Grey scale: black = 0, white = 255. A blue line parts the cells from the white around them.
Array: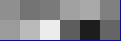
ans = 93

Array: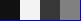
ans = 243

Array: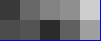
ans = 43

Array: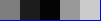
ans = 4

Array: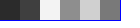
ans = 142

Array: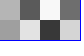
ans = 227
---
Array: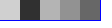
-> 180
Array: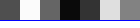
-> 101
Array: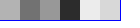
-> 152
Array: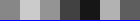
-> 148
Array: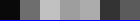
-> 193
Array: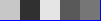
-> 229
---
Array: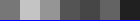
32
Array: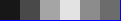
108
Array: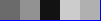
176
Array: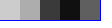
95
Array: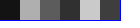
62
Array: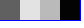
3
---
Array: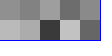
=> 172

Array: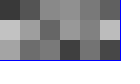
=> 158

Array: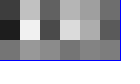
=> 241

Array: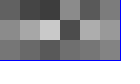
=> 167

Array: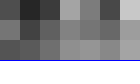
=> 66

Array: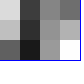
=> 47

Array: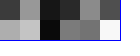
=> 196

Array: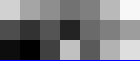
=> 50
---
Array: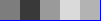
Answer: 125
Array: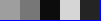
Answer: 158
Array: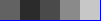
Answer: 98
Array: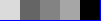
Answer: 219
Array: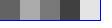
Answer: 99
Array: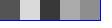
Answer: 84
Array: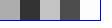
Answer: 173
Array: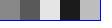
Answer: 135
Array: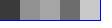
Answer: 58
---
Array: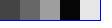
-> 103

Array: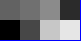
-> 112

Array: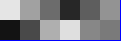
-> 161

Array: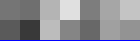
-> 111

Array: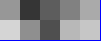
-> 53

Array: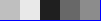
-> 233
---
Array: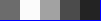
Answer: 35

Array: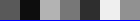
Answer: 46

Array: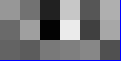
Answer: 86

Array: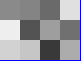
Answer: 238

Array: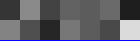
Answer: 92

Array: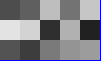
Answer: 198
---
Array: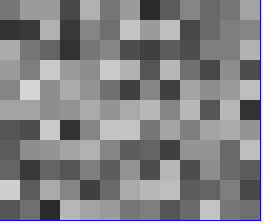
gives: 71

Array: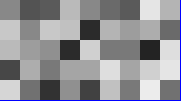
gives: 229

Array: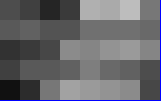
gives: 77

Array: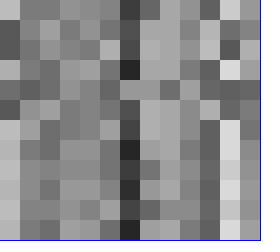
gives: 146

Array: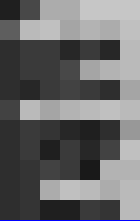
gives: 186
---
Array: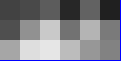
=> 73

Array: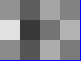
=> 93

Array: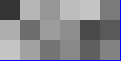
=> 182

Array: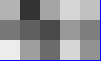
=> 51

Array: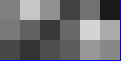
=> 198

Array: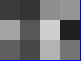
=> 52

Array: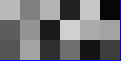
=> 127
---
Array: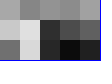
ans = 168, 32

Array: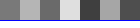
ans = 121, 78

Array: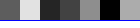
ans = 93, 172

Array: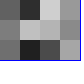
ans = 97, 166

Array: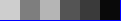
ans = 206, 9

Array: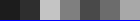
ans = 28, 168
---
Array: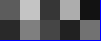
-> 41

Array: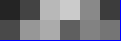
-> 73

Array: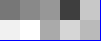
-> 241

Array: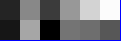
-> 22

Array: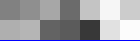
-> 175

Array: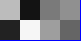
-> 34

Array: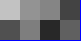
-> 80
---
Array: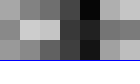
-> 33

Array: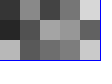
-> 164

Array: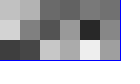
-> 153

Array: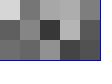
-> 55

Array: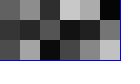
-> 18

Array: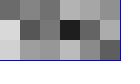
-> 30

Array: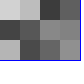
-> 87

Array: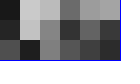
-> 51
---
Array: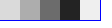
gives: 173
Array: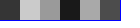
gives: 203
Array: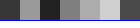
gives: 154
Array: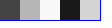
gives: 182
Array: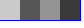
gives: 86
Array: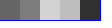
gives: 125
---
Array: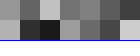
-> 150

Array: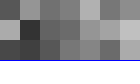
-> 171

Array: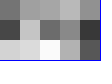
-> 71

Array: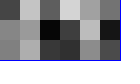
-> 134

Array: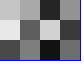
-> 232

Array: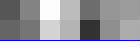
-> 86

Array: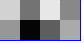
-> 210

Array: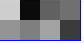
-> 206

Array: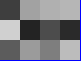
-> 208
